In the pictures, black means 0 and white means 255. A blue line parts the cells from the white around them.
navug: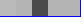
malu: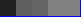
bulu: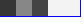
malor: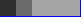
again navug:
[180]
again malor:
[165]
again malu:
[129]

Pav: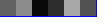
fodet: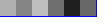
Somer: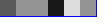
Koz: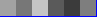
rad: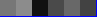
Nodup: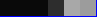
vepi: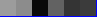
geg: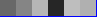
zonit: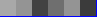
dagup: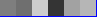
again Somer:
[148]
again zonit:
[148]
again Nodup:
[9]

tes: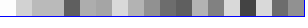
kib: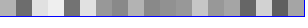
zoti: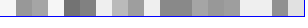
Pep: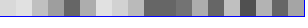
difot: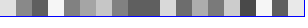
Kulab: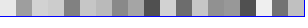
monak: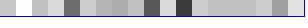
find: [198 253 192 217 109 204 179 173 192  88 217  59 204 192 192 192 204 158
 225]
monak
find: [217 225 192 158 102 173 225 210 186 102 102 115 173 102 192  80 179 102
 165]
Pep
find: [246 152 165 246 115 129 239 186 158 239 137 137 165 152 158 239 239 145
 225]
zoti
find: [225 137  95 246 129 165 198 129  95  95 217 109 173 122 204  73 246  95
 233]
difot

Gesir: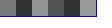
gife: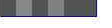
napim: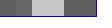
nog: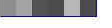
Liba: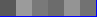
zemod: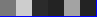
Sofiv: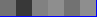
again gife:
[83]
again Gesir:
[50]
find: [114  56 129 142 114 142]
Sofiv
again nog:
[75]
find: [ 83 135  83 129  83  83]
gife

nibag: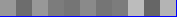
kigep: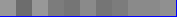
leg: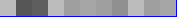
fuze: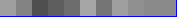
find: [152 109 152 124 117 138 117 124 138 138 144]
kigep
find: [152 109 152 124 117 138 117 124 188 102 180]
nibag

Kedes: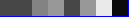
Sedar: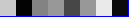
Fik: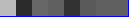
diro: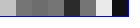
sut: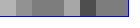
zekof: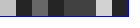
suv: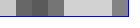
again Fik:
[96]
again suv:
[210]
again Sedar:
[152]
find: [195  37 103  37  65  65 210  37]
zekof
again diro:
[117]
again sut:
[125]
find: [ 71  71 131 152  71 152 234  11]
Kedes

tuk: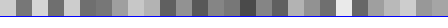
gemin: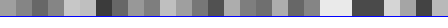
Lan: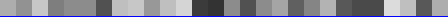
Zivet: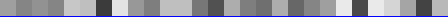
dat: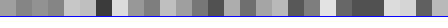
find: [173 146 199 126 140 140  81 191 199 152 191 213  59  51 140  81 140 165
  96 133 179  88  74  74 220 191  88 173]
Lan
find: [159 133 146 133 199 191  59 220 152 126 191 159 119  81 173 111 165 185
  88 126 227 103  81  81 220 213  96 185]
dat
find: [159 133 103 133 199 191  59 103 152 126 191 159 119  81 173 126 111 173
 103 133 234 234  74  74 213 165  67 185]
gemin

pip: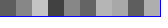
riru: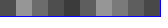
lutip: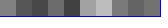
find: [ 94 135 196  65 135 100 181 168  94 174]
pip
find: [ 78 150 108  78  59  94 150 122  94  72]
riru

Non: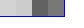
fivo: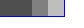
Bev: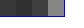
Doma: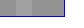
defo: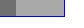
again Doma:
[147]
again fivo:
[79]
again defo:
[169]
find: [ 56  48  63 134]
Bev

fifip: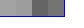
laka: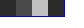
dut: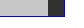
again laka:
[43]
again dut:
[199]
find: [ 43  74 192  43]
laka
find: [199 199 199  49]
dut

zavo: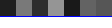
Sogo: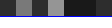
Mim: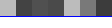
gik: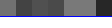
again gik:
[121]
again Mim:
[188]
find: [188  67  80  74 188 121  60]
Mim
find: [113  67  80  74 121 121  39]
gik
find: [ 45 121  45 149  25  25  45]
Sogo

